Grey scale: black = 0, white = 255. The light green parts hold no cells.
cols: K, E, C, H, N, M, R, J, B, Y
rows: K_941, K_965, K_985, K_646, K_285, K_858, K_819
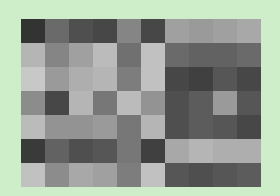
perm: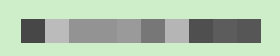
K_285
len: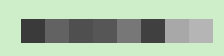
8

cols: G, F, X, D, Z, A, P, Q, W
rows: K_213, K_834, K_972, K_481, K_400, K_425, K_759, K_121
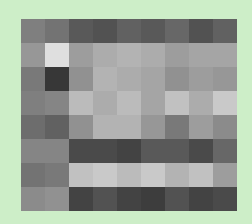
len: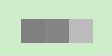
3
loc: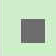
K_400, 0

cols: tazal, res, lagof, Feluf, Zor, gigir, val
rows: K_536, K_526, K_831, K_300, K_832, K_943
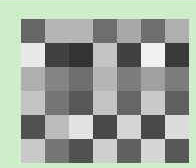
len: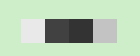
4
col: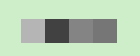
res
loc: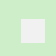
K_526, 5
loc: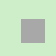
K_536, 4
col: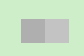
tazal
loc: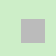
K_832, 1

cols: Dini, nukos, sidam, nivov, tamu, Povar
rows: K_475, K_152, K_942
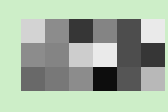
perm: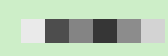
K_475
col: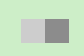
sidam
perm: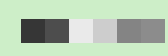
K_152

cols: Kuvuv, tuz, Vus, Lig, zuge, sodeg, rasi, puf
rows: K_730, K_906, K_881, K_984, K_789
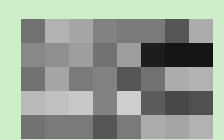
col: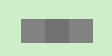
Lig
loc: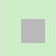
K_984, 0
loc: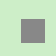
K_906, 0
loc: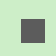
K_984, 5
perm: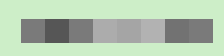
K_789
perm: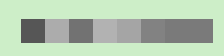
K_730

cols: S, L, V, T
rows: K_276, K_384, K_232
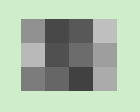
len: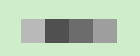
4
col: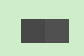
L

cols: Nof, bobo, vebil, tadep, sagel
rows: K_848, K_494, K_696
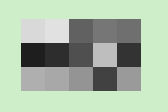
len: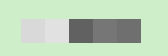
5
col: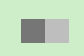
tadep

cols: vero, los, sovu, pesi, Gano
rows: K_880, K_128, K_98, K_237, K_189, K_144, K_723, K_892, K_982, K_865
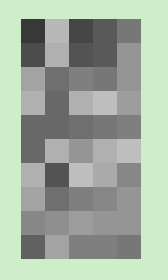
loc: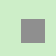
K_982, 1
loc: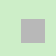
K_880, 1
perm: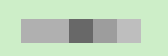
K_237

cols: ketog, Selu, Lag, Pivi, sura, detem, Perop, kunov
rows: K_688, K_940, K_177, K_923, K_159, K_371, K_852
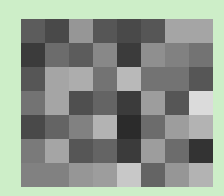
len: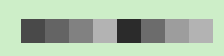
8
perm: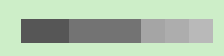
K_177
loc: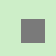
K_371, 0
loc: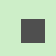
K_923, 2
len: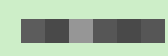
6
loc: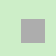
K_177, 2

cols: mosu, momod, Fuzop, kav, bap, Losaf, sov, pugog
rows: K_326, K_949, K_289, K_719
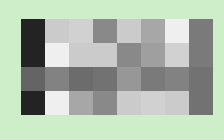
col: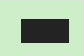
mosu
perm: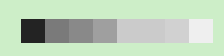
K_949
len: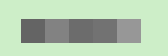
5
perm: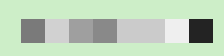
K_949
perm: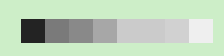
K_326

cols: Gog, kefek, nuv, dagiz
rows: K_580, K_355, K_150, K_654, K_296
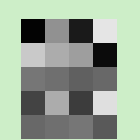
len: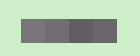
4
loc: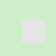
K_580, 3
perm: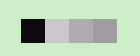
K_355
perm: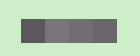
K_296

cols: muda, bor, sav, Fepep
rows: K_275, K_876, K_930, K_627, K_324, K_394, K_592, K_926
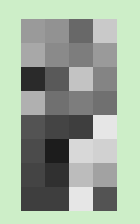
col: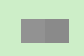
bor
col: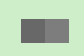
sav
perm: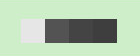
K_324
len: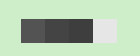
4

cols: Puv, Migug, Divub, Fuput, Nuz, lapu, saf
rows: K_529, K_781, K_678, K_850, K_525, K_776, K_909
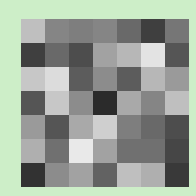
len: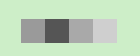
4
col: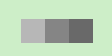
lapu
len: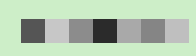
7

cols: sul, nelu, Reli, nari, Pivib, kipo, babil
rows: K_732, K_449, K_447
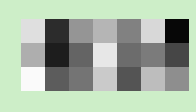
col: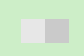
nari
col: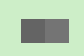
Reli
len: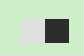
2
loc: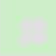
K_732, 0
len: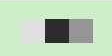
3

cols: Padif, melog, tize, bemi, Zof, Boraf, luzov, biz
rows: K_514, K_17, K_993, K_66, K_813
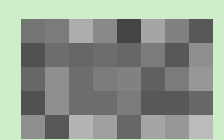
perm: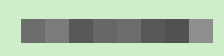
K_66
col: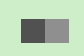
Padif
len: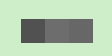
3
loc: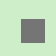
K_514, 0
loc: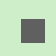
K_993, 5
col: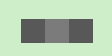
luzov
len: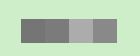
4

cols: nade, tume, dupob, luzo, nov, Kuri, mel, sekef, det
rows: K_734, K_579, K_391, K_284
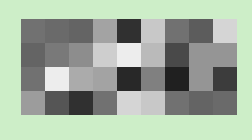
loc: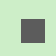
K_734, 7
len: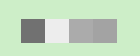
4
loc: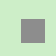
K_579, 2
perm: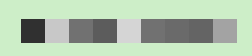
K_734
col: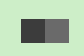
det
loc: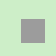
K_284, 0

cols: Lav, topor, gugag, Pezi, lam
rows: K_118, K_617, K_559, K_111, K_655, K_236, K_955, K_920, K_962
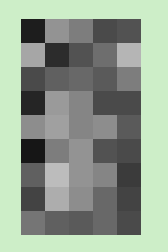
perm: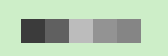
K_955
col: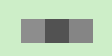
Pezi
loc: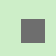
K_617, 3
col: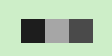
Lav
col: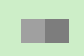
topor
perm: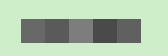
K_559
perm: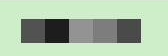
K_118

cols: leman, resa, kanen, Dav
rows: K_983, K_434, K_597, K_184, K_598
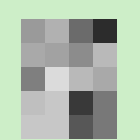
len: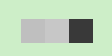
3
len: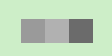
3
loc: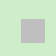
K_184, 0
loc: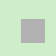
K_983, 1
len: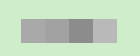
4

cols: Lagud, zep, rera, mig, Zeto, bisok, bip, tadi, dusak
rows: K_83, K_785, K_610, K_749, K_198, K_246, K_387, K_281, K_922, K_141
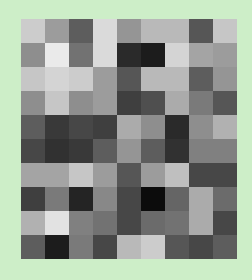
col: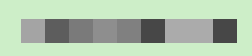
tadi
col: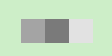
zep
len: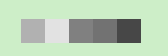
5
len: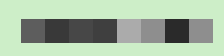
8
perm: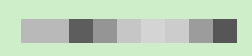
K_610
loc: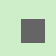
K_281, 6
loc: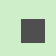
K_749, 5

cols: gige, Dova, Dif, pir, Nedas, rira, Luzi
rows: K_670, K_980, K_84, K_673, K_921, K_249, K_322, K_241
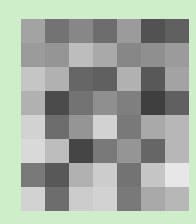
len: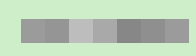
7
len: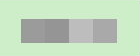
4
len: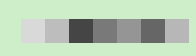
7
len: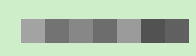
7
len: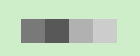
4
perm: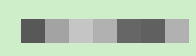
K_84

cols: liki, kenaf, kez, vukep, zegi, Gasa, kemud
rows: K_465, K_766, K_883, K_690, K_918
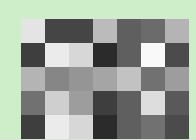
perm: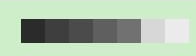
K_918
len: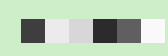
6
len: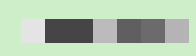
7
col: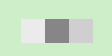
kenaf
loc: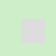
K_690, 5
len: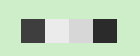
4
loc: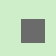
K_465, 5

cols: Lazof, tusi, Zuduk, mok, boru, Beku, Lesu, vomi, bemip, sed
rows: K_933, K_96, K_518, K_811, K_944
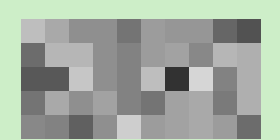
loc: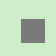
K_811, 8
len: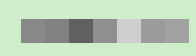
7
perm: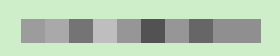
K_933

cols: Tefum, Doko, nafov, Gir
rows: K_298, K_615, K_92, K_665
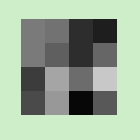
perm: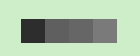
K_615
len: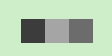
3
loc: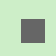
K_615, 3

